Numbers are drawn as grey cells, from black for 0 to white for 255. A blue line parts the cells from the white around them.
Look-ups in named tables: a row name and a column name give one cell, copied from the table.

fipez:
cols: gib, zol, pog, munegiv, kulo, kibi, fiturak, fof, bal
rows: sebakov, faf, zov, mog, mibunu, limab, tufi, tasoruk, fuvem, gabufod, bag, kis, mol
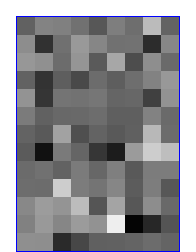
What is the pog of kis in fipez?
134
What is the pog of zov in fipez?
108
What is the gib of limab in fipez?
123
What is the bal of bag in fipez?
105
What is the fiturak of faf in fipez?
114
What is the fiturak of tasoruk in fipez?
155
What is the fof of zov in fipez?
142
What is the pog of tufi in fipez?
162

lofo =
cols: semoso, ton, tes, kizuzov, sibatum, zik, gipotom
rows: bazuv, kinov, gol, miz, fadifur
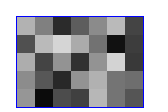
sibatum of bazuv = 139
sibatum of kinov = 114
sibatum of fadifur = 183
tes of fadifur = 76
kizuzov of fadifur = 64
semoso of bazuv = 178
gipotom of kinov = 61
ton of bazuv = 128
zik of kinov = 17
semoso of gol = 173
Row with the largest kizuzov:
kinov

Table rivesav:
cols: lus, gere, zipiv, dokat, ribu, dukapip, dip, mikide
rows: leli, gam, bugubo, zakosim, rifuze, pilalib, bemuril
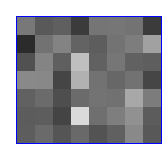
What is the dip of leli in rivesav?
115
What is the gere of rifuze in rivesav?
107
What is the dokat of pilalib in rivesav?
218
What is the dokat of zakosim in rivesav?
177
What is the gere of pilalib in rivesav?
93
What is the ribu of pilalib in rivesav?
111
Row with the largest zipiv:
gam

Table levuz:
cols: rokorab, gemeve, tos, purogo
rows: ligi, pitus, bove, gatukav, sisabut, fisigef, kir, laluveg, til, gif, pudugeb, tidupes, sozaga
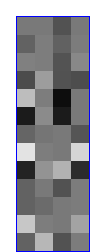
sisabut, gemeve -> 125
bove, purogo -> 136
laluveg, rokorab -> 227
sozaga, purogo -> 124
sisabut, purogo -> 121
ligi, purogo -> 121
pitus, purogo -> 124
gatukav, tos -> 82
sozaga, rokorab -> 98

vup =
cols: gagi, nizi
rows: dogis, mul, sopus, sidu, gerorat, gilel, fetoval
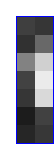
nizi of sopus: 208
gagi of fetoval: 38
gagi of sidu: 66
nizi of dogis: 54
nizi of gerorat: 217
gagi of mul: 49
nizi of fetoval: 55
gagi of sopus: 130
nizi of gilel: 65
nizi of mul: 104
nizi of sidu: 235
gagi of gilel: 28
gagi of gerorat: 54
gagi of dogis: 63

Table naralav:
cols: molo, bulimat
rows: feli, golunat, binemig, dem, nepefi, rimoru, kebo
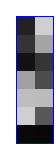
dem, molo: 160
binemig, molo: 18
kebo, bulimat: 8
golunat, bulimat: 164
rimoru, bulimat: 88
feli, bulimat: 207
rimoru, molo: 207
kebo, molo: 9
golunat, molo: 52
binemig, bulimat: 53
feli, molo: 34
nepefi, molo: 189
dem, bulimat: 76
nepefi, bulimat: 187

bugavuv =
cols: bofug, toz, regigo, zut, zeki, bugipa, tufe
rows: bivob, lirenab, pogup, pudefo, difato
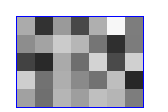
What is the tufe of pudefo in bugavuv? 39
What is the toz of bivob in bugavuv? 50
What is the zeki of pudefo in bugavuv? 114
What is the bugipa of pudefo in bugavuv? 190
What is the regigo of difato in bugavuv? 181
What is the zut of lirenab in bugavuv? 182
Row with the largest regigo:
lirenab

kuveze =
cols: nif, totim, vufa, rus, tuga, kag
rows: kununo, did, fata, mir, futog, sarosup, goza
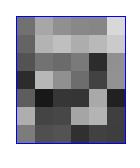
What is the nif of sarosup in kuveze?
174
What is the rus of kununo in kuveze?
136
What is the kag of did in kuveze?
202
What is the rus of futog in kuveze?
53
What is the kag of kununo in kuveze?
216
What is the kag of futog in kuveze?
33
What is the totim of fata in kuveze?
114
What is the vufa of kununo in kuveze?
144
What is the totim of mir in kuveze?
183
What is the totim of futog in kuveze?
24
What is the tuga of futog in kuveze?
169
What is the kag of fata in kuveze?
144
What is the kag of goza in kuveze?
62
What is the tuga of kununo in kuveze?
134
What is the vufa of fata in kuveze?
107
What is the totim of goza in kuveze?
79
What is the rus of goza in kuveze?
48

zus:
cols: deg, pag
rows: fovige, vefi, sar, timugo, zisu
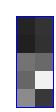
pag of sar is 105
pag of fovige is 51
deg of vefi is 32
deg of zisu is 139
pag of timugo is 241
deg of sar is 115
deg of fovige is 36
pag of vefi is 49
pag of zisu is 56
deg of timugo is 102

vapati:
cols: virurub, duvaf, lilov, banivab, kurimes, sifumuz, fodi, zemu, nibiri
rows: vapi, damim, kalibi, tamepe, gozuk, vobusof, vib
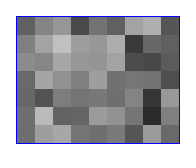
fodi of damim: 58
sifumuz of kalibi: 163
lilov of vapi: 150
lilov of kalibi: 167
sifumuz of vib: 122
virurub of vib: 110
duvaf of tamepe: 165
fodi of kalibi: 76
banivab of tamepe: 127
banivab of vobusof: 101
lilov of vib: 167
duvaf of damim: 163
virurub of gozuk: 104
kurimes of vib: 111
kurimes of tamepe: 158
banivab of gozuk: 116
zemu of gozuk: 53
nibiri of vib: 105
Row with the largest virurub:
kalibi

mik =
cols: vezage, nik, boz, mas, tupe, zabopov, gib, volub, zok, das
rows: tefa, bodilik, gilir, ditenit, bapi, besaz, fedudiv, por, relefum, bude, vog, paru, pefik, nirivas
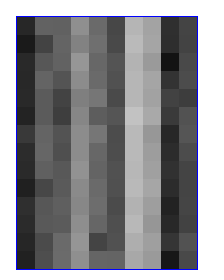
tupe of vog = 109
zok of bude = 44
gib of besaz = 194
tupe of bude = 106
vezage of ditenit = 40
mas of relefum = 146
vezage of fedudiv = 57

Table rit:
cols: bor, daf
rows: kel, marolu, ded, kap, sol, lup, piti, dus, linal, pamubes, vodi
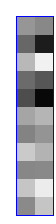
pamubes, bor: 197
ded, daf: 241
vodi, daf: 197
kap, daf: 86
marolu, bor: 103
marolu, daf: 28
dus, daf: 179
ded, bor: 184
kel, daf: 136
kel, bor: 150
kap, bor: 107
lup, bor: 165
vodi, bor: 138
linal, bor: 135
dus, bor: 202
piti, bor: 131
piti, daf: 148
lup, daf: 181

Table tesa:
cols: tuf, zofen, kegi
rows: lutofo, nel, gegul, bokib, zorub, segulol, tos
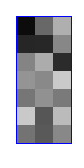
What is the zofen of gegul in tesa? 172
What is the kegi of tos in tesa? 136
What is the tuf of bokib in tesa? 148
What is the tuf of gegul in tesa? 132
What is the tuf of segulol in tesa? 201
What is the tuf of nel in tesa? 38
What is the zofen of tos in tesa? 89
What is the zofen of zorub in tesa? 145
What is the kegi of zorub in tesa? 122
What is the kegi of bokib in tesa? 202
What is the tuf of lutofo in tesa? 12
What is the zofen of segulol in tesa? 86
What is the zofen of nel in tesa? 39
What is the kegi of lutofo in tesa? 175
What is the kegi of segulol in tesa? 187
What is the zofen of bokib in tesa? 137
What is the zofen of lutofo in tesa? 104
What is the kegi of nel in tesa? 135
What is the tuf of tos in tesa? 115
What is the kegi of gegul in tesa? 43
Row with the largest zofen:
gegul

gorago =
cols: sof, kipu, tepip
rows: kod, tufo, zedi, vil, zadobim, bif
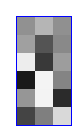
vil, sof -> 26
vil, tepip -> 132
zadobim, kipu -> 243
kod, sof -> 145
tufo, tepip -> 137
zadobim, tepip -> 43
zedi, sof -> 237
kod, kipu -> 181
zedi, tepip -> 157
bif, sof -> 68
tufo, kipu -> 84
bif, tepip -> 217
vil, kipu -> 244
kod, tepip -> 144
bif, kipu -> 127
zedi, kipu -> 57

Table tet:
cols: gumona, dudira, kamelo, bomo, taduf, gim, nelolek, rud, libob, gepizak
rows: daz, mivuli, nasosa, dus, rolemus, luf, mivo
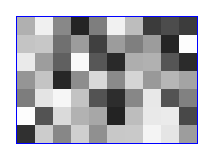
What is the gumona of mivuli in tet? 196
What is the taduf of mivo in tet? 144
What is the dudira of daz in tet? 240
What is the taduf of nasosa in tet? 87
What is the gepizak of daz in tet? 60
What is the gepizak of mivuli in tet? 253
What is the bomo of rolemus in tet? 195
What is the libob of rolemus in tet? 83
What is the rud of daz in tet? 59
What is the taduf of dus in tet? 217
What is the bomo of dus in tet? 141
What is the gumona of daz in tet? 176
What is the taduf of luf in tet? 167
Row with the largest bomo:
nasosa

